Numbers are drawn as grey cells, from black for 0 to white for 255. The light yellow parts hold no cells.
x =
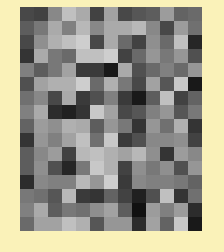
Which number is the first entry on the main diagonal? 72
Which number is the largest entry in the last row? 200
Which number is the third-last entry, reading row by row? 99
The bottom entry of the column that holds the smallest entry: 44
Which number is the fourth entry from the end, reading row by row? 162
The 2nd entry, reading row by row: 66
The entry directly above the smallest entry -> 32
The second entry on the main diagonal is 120
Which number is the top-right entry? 106
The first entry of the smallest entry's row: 128
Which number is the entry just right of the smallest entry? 156
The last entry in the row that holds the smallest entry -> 44
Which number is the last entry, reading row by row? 25
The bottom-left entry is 106
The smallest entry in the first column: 44
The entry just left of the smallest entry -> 93
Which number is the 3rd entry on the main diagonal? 176

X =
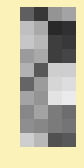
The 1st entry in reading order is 95
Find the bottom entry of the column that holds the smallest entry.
81
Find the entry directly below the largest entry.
109
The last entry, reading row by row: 88
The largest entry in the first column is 206
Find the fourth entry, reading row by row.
163
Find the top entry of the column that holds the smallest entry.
148
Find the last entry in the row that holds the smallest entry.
48
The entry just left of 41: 169
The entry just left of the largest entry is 227
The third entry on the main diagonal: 62
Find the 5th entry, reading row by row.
191

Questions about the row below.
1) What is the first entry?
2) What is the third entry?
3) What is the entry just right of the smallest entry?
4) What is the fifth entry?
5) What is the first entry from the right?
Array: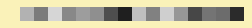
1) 178
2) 214
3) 191
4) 157
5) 43

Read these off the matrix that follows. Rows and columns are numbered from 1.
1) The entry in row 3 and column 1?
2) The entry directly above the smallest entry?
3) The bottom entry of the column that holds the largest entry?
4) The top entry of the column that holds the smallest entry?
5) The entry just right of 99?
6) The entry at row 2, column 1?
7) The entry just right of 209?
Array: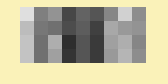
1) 195
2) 77
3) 195
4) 71
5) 85
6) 188
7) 141

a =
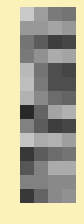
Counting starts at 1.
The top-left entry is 202
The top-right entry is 116
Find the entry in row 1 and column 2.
158
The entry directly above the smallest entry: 177
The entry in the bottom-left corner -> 56
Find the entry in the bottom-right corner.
145
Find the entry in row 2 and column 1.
152
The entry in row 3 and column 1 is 116
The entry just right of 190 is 122
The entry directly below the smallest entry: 129

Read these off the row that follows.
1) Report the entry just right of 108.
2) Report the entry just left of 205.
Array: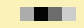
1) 205
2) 108

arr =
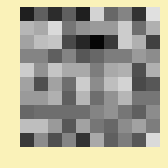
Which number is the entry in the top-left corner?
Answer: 31
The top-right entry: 224
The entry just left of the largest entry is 51
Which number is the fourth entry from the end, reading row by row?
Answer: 95
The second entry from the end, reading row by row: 87
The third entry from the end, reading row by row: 125
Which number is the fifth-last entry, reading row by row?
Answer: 169
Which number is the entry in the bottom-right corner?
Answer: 218
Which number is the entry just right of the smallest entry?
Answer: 57
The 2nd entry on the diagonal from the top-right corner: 110
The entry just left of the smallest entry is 38
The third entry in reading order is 44
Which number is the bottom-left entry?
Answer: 57
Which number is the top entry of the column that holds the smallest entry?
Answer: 211
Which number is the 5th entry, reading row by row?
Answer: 31
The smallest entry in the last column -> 65
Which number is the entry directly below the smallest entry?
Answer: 103
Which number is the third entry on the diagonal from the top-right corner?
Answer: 204
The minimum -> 5
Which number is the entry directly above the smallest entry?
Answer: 154
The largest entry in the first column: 204
